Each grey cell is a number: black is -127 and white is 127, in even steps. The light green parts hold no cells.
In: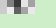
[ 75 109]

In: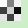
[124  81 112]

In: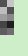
[-45 -45]

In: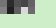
[-11 -95]

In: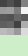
[-60  30 -25  45]

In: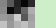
[   4 -117   76   64]
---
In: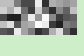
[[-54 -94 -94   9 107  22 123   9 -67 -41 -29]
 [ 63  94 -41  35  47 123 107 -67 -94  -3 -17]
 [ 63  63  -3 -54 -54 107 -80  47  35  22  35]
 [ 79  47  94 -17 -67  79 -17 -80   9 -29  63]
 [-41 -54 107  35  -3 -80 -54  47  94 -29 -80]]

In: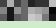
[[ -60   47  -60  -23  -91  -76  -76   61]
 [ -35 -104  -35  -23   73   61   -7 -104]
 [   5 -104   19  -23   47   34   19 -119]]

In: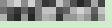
[[ 50 -59 -87  23 -87  -2  50  38 -74  23  23  50  23 -46  38]
 [-18 -46 -74 -30 -74  -2  66  66 -46 -30  50  81  50 -30  66]
 [ 11  50  81  11  81  -2 -74 -59  66  11 -46 -87 -59  38 -59]]

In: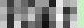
[[  57  -37    3  -10   43    3  -53   15   88  -80  -10]
 [  27  -65   15  -23  -65   27   27  -94  104   43   57]
 [  43  -80   43   15   72  -23  -94    3  119  -23   57]
 [  72  -80   88  -65  -10  -37 -110  -37   88  -53   88]]

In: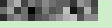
[[ -16   34  -72  -16 -125  -60   -4  -44  -31   63 -109  -60   48  -44]
 [ -85  -16    8  -16  -85  -44  -31   -4   20   48   63  -44    8    8]
 [ -85    8   48  -60   -4  -31    8  -16  -31  -31  -72   20   -4  -60]]

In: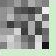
[[  17   29  -38  -50  -66  -38  110]
 [   1  -66  -24  -50   44  -50   71]
 [  17   56    1   17  -24   71  -24]
 [ -11    1   29  -11   44   17    1]
 [  56   84   44  -11  -38   84  -11]
 [   1   71   56   17  -24   97 -106]
 [  29   29   84  -66   44  -66  -24]]

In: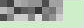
[[ 59  33 -62 -35 -23 -74   5 -10  45]
 [-35 -62  45  33  18  18 -50  33  33]
 [-50   5  75  75   5  90 -10  18  75]]

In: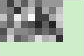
[[  7  -7 -78  38  66 -62  38  -7  66]
 [-20  82 -33  -7  23  95  50  66 -78]
 [-47  50   7   7  -7 -47 -20 -47  -7]
 [  7 -62  23 -33  38 -20  23  23  23]
 [  7 -33  50 -33 -47 -90 -33 -90  66]
 [ 66 -20 108  38 121 -62 -62  38  82]]
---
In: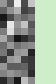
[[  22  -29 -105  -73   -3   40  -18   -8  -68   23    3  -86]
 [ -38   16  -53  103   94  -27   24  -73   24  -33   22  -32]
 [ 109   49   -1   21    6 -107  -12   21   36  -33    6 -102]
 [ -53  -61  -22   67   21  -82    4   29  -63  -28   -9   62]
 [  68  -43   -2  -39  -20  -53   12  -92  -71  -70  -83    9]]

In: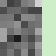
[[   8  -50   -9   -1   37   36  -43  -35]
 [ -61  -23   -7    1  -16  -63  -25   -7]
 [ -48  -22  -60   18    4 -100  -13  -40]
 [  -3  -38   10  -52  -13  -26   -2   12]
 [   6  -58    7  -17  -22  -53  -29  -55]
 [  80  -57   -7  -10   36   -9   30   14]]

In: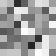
[[ 75  46  -9  34 -40  58 -17  65]
 [ 55 -34  25  28 -27 -16  -7  70]
 [-83 109  73 -65   8 -20  37  71]
 [-33 104 -13 101 125   2   3   3]
 [ 39  19 -15   4 111   9 -89  54]
 [ 98  27  46  43  28 -81  58 125]
 [ 90 -36  32  14   4 107 108 113]
 [ 29  87 -21 117  16  64  62   1]]

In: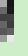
[[  42  -23  -63  -26  -41   26]
 [-104 -100  -61  -66  -30  105]]

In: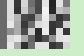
[[-21 -21 -21 -21 -21 -21 -21]
 [ 92  92  92 104  15  92 103]
 [-73 -77  53  43  43 102  43]
 [ 86  74 -53 -70 -53  42 -80]
 [-16  -1 -62 -16  76 -26 -16]
 [-54 -57  28  91 -85 -80  99]
 [101 114 109 101 109 -47 100]
 [-90 -86  25 -73 -76  17 -73]
 [ 98  66 -75 -64  97  97 -55]
 [ -5  49 -51  79 -73 102  85]]

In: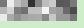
[[ -7  55 106]
 [110  82  41]
 [ 61  -2  17]
 [ 40 -15  34]
 [-78  62  41]
 [  4  63  43]
 [ 60 116   9]
 [ 74  36  71]
 [-39  28  24]
 [-37 -21  24]
 [ -6 -51  -8]]
